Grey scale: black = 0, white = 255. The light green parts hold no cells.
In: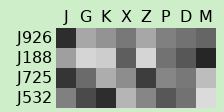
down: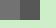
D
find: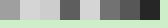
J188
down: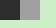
J
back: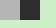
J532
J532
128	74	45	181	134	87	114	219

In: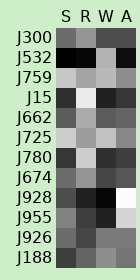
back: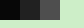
J928
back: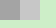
J759
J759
199	164	185	142
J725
205	157	193	136

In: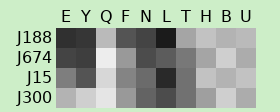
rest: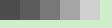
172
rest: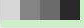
113	194	179	194
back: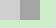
J674
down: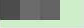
N
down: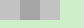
H

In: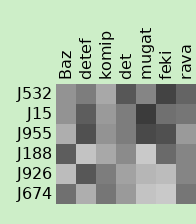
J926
188	87	125	162	182	188	133
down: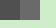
feki

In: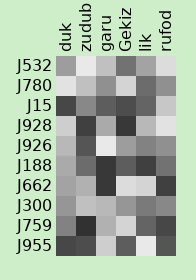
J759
130	49	177	212	100	71
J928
206	64	170	56	184	226
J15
71	136	93	77	100	199
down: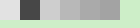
duk
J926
184	85	233	157	130	144
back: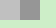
J300

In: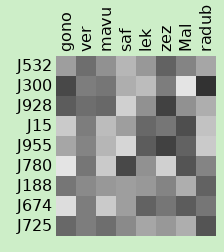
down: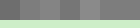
ver
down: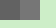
radub
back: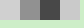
J780
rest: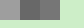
78	194
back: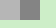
J955

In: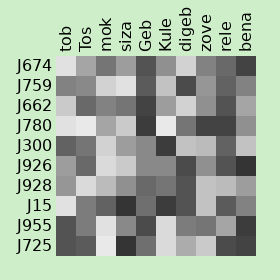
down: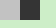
bena
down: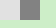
tob
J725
83	91	233	52	111	218	172	202	75	67
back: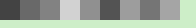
J674
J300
98	117	210	157	137	60	194	187	98	194
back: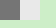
J780
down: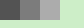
digeb

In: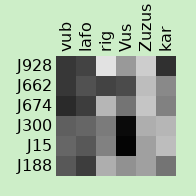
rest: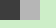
116	197	129
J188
88	61	174	145	160	116
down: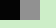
Vus

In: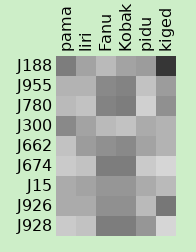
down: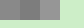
Kobak
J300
137	163	186	194	171	179
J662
194	156	144	137	163	179
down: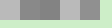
Fanu

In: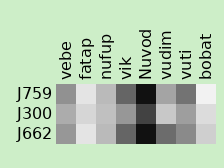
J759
145	228	186	101	17	164	115	242
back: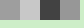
J300
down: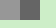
vik
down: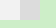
bobat
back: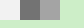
J759
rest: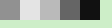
164	115	242

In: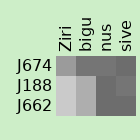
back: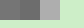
J188
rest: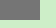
109
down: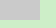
Ziri
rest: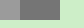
109
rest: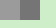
117	109

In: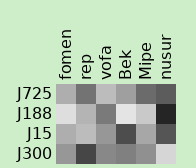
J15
174	188	151	77	167	85
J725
174	115	188	159	107	92
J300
151	70	136	128	144	214

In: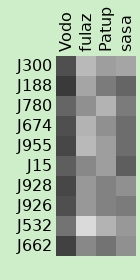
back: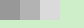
J532
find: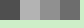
J674
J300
79	185	158	165
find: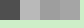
J300
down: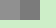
sasa

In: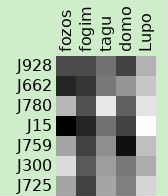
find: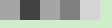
J725
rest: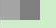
213
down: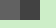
domo
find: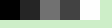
J15

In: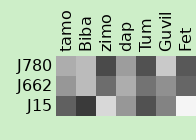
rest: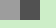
201	88
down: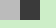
Biba
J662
151	187	109	173	115	144	102
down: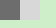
zimo

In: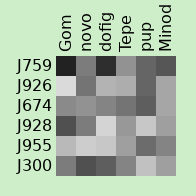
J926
218	116	179	173	101	166
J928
80	124	212	152	199	159
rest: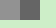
86
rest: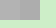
101	166
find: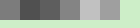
J300

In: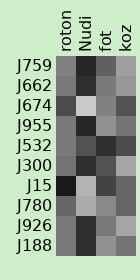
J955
121	39	145	115
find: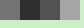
J300
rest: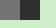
82	165

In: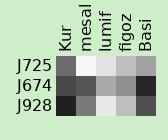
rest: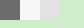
190	161
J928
32	122	232	190	79
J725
108	246	226	190	161
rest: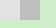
161
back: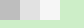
J725

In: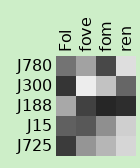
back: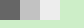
J300
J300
53	237	194	102
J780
115	162	72	222

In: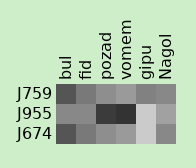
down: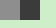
pozad
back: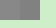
J759
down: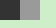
vomem

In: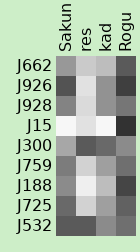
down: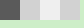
res
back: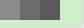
J300

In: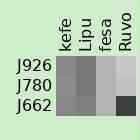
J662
134	128	179	62
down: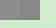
kefe
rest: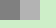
62
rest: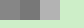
199

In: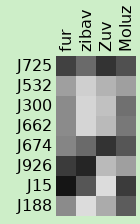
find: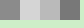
J662
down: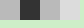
Zuv
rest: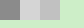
112
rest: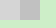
112
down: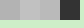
Zuv
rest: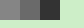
86

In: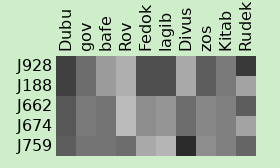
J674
87	122	116	187	141	149	109	135	128	163
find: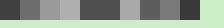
J928

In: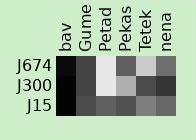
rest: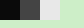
96	203	111
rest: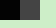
232	175	75	53
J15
3	75	96	82	126	103
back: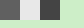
J674

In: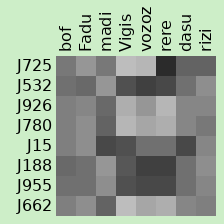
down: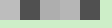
Vigis
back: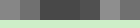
J955
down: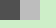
Vigis
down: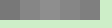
rizi

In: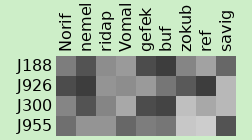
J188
125	83	141	154	76	61	133	162	103
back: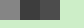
J188
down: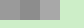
Vomal
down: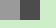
gefek
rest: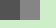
168	76	68	191	168	184
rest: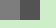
141	154	76	61	133	162	103

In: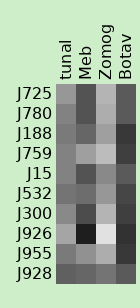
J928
96	102	116	90
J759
130	159	188	63
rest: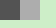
90
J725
151	83	180	90
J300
137	76	180	63

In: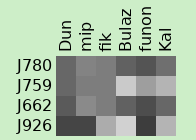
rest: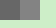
125	97	84	111
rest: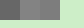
97	84	111
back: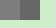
J759
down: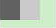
Bulaz

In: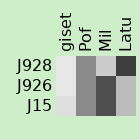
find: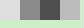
J15
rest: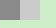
62
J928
231	138	203	62
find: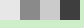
J928

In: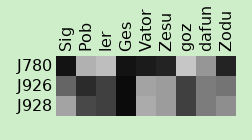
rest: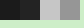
35
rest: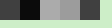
124	142
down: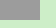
Zesu

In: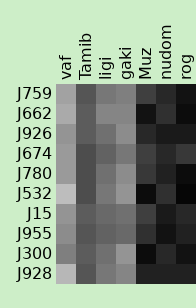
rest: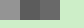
112	63	26	40
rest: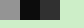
6

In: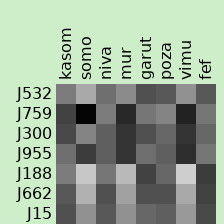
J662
88	177	80	161	80	80	169	66
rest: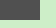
169	66

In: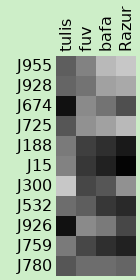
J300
199	71	86	145
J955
94	130	185	199
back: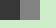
J15
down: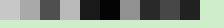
Razur
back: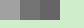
J928

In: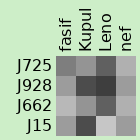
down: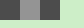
Kupul
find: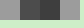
J928
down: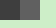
Leno

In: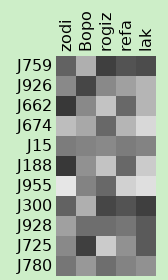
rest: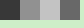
203
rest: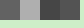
63
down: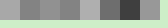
Bopo
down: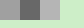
refa
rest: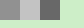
203
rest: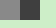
203	145	90

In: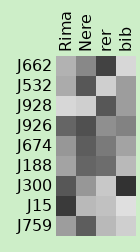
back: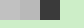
J15
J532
171	87	207	157
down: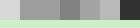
bib
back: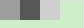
J928

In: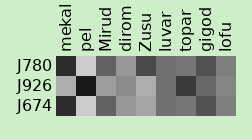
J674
44	203	98	152	165	112	118	82	126
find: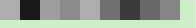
J926
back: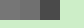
J780
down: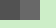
gigod

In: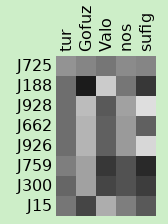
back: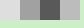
J928
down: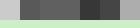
Valo
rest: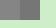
139	133
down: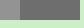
tur
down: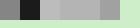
Gofuz
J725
147	133	118	139	133

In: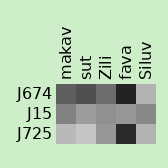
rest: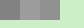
151	136
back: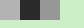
J725
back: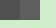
J674
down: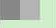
Siluv
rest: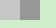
42	179

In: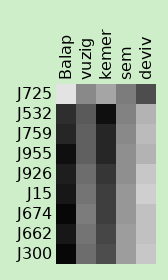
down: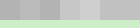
deviv
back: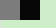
J674
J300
7	109	77	157	199
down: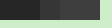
kemer
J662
23	116	70	157	193
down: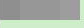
sem

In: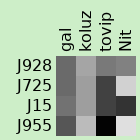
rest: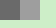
65	209
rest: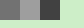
51
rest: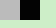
223
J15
114	158	65	51
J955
86	187	3	223
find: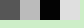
J955

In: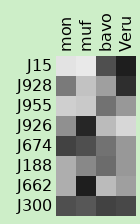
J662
174	30	187	159
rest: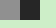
187	215
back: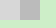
J926
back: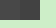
J300
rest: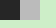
215
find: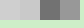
J955

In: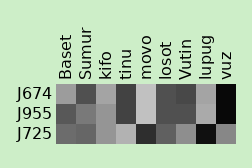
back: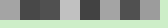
J674
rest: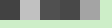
8
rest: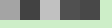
164	8
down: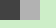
tinu
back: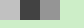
J955

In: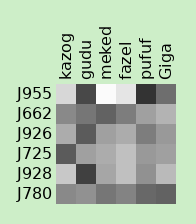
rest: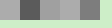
153
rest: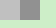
186
